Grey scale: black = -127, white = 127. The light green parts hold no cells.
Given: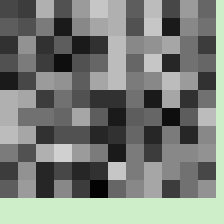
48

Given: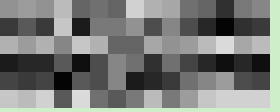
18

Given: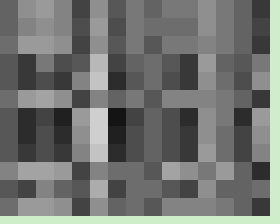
26

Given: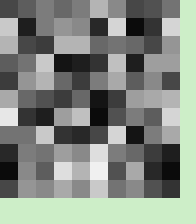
-3

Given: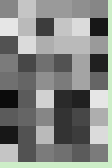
26

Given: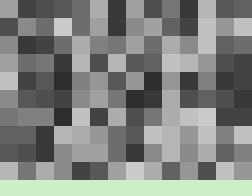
-48
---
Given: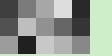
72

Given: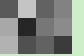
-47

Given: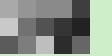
62

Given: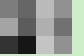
-105

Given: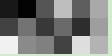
-61

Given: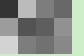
-2

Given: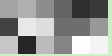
4
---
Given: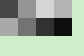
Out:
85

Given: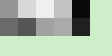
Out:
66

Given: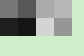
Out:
43

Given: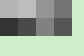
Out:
21

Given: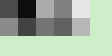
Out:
0

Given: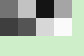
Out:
-107

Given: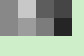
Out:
-34

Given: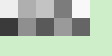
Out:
-3

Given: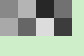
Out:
-88
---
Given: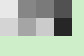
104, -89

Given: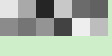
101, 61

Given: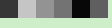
-73, -32

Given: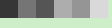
-73, 89

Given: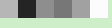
54, 124

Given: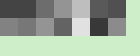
-59, 11
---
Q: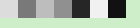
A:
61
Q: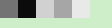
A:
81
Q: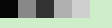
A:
-77
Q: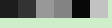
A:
24
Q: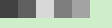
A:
88
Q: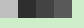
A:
-60
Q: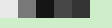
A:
-106
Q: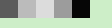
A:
92
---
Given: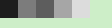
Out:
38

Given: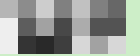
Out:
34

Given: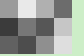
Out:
15

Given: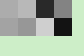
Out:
79

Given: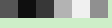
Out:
112

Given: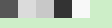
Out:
-76

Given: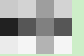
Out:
51

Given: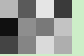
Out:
90

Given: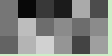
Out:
-60
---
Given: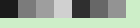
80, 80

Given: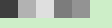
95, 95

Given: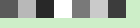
127, 127

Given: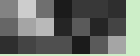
-90, 77

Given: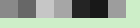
38, 70

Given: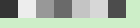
-21, 109

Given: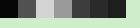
26, 84
